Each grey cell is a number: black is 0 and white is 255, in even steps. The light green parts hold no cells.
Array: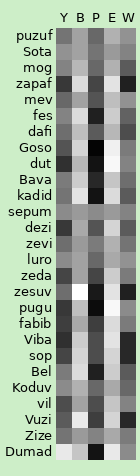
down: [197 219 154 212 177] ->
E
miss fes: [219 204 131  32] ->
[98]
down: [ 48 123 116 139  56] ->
Y
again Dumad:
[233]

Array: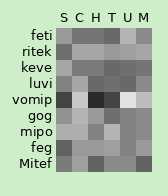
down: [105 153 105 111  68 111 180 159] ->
T
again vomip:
[68]
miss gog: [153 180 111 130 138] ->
[146]
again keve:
[123]

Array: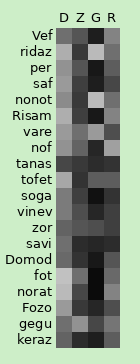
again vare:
[154]
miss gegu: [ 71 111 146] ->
[117]

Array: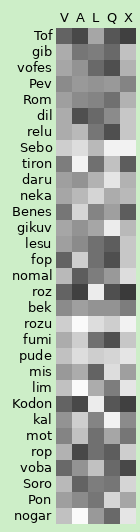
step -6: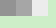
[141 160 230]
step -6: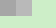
[160 179]
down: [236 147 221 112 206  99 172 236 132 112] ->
L
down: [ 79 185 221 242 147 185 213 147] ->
A

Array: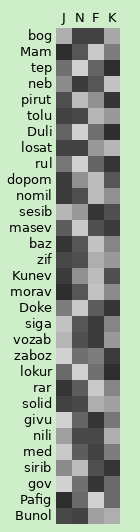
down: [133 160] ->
K
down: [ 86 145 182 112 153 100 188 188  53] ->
F

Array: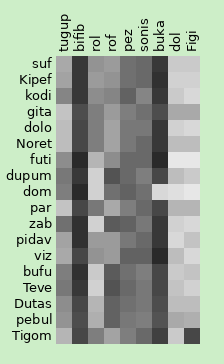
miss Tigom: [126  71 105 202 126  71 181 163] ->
[64]
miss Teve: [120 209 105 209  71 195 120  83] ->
[56]
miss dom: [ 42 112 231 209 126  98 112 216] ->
[223]
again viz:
[98]

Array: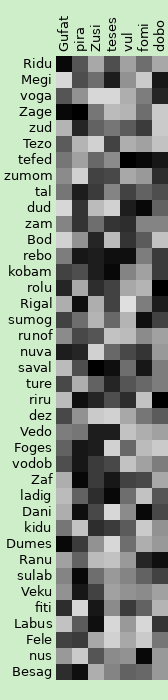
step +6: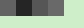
[104  43  91 110]
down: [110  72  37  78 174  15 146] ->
pira

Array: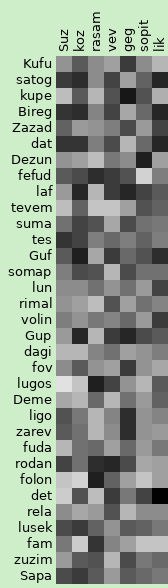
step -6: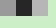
[148  32 176]
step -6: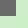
[99]
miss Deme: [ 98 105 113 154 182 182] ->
[167]
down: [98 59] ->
vev
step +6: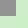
[153]
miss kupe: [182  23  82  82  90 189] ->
[175]

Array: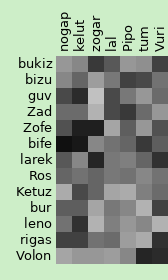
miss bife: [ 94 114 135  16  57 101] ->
[24]
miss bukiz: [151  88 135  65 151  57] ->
[143]
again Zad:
[107]
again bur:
[94]
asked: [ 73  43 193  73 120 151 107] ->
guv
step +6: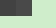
[71 79]
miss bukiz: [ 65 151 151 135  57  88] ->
[143]

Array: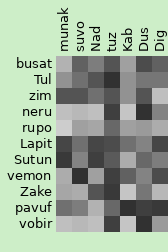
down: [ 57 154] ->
Dig
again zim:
[84]

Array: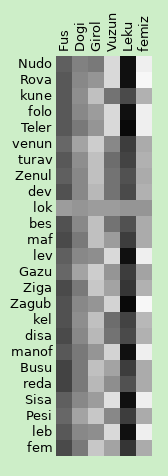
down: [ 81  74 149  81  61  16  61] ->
Leku
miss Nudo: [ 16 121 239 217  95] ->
[129]

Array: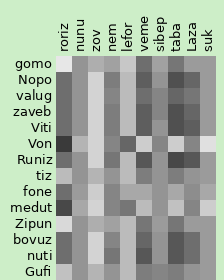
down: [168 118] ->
lefor
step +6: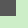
[93]
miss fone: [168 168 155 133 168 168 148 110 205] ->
[141]

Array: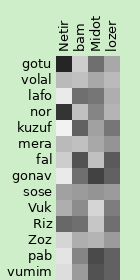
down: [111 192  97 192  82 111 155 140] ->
bam
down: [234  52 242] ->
Netir
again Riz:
[111]
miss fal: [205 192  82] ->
[90]
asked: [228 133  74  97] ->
pab
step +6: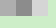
[180 146 219]
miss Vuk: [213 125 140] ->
[174]

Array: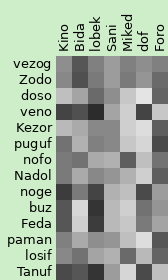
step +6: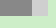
[142 142 213]
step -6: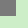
[116]
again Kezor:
[136]

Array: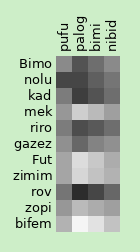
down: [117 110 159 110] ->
nibid
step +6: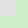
[232]
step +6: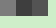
[130  68  89]
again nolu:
[70]

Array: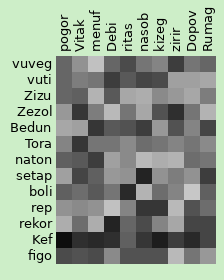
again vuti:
[160]
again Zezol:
[117]
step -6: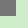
[111]
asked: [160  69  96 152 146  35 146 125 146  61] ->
setap
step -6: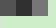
[ 76  41 111]
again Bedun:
[82]

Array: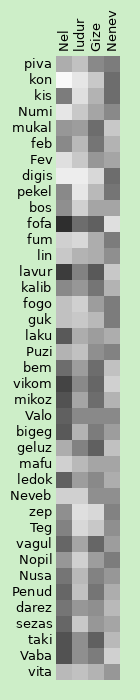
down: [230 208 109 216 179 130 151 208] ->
ludur
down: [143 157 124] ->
Nenev
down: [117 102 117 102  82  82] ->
Nel
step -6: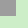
[151]
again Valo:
[137]
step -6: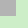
[173]
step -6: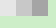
[224 194 159]

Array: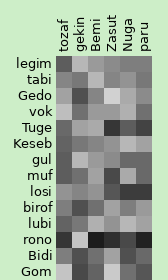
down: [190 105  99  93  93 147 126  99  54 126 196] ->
tozaf
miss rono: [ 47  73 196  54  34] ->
[28]
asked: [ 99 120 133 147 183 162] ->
Keseb

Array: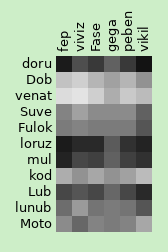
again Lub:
[71]
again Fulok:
[123]
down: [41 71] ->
viviz

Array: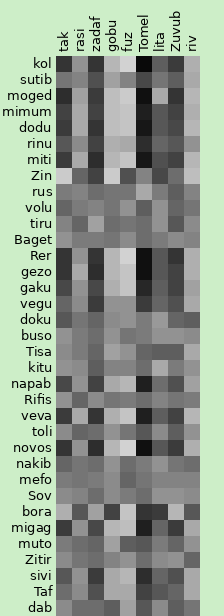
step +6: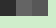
[ 51 107  93]
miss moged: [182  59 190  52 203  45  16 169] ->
[161]
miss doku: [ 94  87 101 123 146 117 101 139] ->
[153]
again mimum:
[66]

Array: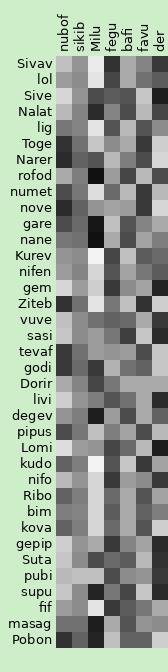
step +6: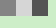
[138 220  90]
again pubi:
[192]
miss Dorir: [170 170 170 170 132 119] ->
[70]
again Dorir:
[170]
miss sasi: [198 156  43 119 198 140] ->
[63]
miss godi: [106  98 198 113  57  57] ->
[178]

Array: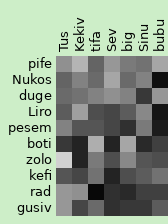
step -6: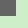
[94]
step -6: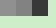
[138 124  50]

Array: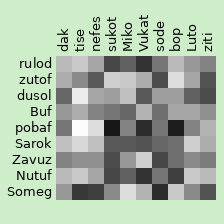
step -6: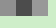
[138  70 146]
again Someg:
[138]
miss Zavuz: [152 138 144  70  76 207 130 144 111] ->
[124]
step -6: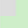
[215]

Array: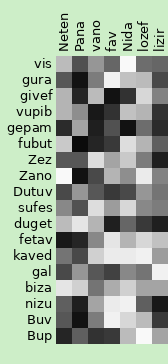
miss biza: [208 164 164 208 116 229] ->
[172]
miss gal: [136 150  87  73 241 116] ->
[65]

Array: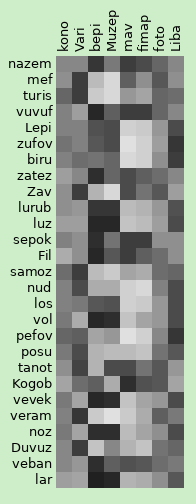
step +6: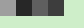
[164  45 101  67]
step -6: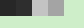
[ 33  40 189 158]
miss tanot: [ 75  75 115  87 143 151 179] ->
[67]
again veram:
[202]
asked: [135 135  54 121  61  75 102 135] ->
nazem
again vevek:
[164]
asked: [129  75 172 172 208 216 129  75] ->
nud

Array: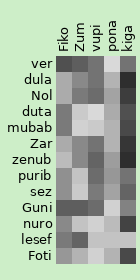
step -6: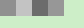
[138 189 102 145]
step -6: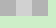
[173 203 173]
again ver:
[115]
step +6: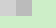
[215 193]
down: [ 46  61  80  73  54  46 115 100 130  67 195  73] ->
kiga
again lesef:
[195]

